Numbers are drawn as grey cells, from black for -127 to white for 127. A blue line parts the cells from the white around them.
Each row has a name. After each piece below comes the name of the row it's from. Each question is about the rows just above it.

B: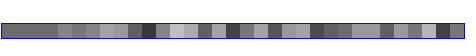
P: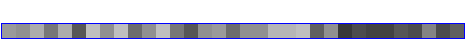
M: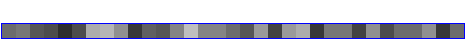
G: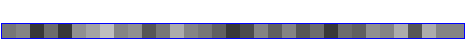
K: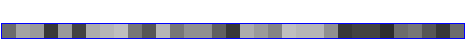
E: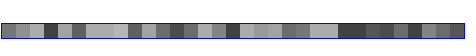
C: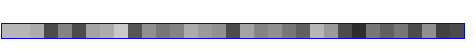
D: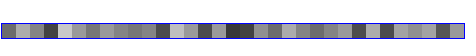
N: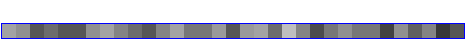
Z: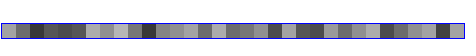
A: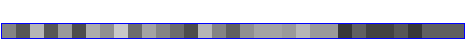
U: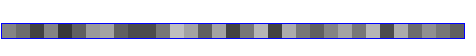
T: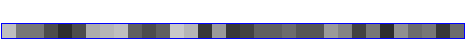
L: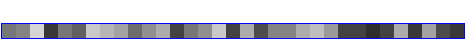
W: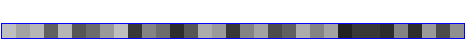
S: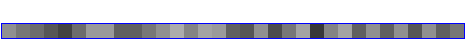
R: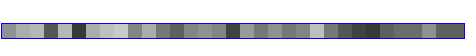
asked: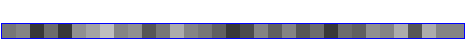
G
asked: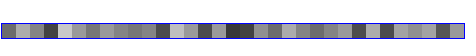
D
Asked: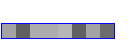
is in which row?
E
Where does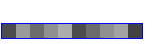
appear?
Z
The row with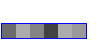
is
E
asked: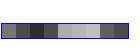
T
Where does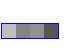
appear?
G

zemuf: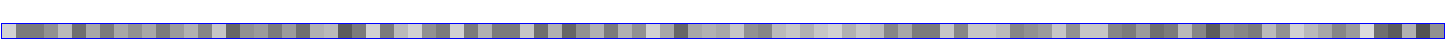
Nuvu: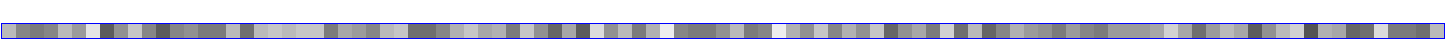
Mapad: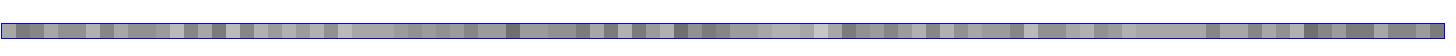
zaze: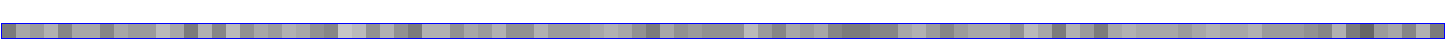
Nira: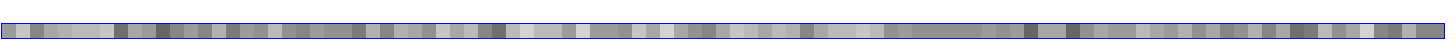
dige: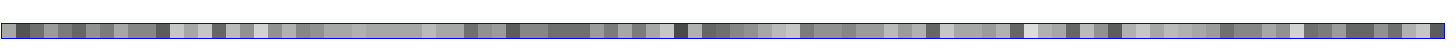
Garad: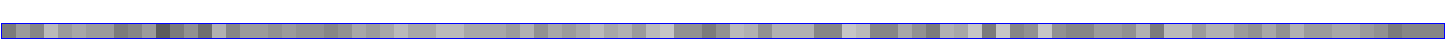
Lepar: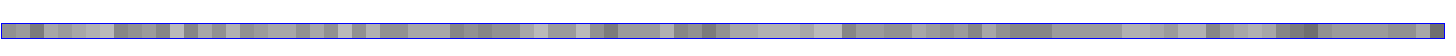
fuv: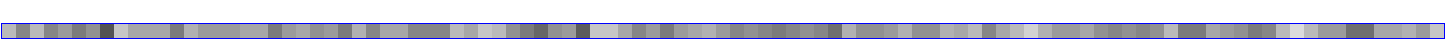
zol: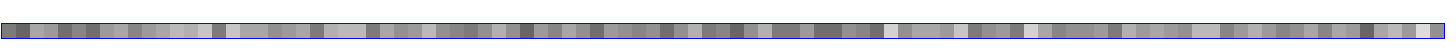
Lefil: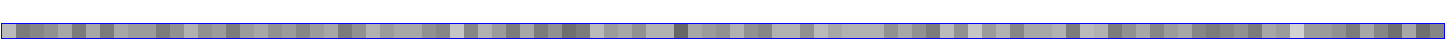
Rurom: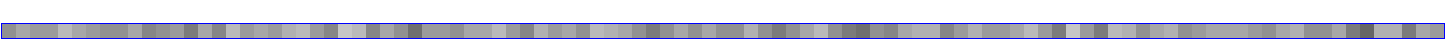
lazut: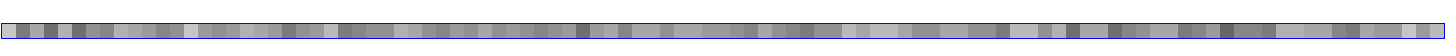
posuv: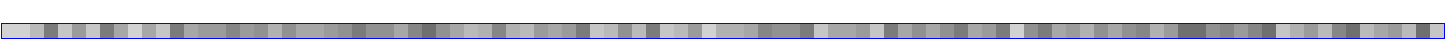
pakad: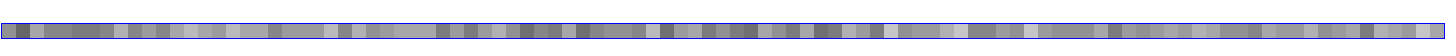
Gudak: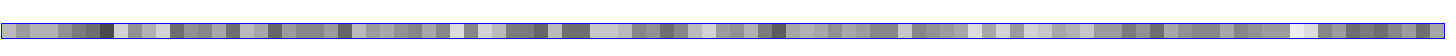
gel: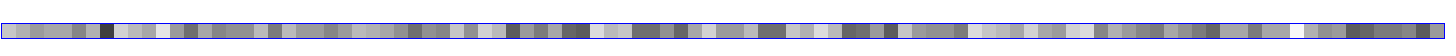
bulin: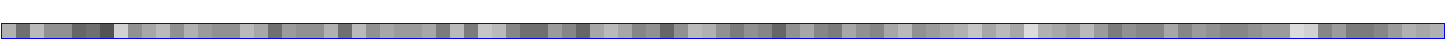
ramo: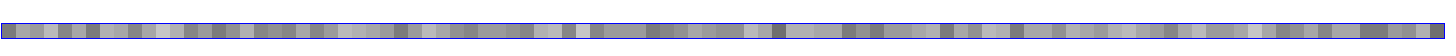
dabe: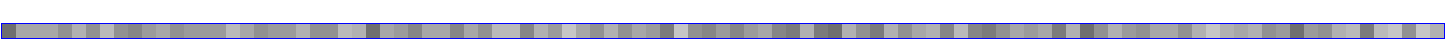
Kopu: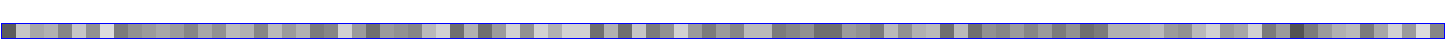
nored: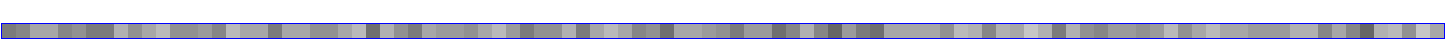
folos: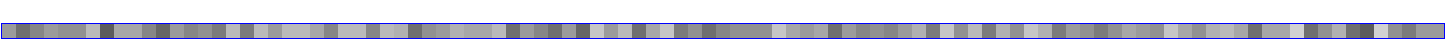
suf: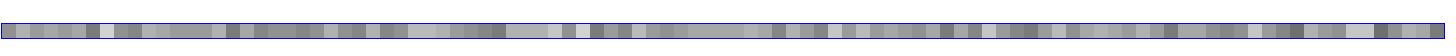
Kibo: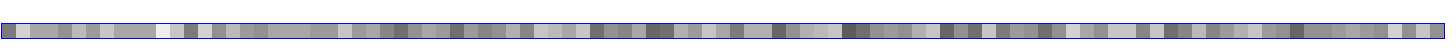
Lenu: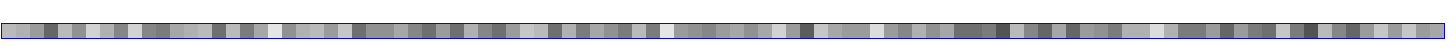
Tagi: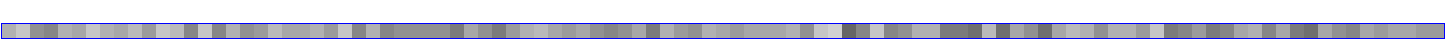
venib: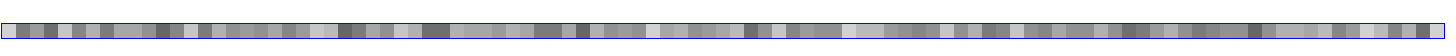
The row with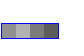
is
Gudak
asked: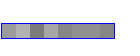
suf
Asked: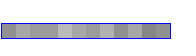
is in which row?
Nira
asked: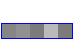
folos
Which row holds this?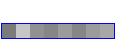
dabe
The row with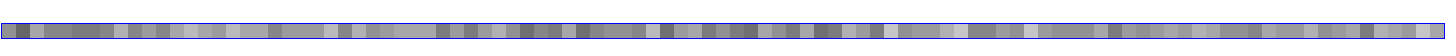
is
pakad

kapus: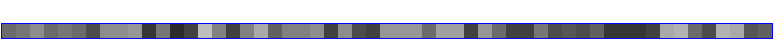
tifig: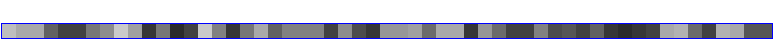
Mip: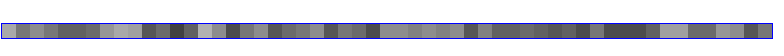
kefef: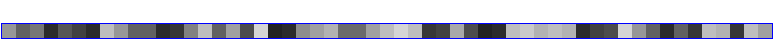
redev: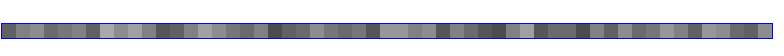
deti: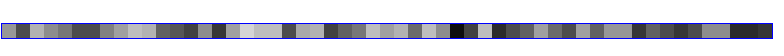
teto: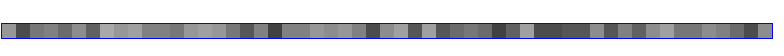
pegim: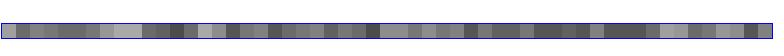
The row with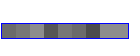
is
Mip
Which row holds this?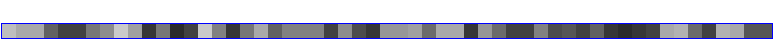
tifig
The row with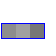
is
teto
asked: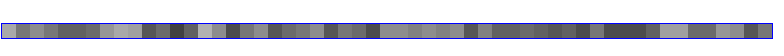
Mip

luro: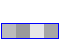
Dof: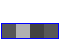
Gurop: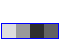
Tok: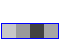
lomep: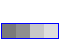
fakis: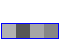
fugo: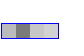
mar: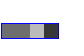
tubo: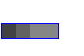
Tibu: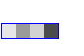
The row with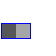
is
fakis
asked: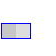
lomep
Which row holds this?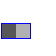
Dof

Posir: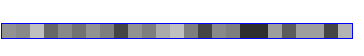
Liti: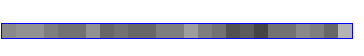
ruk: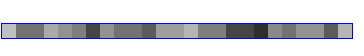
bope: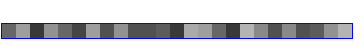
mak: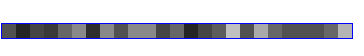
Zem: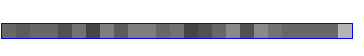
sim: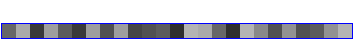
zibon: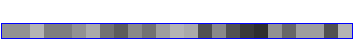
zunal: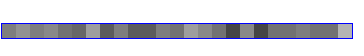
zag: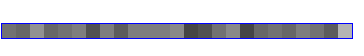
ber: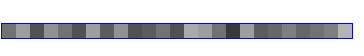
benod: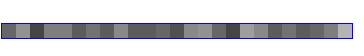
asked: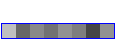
Posir
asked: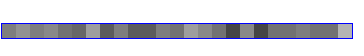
zunal
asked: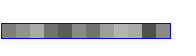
zibon

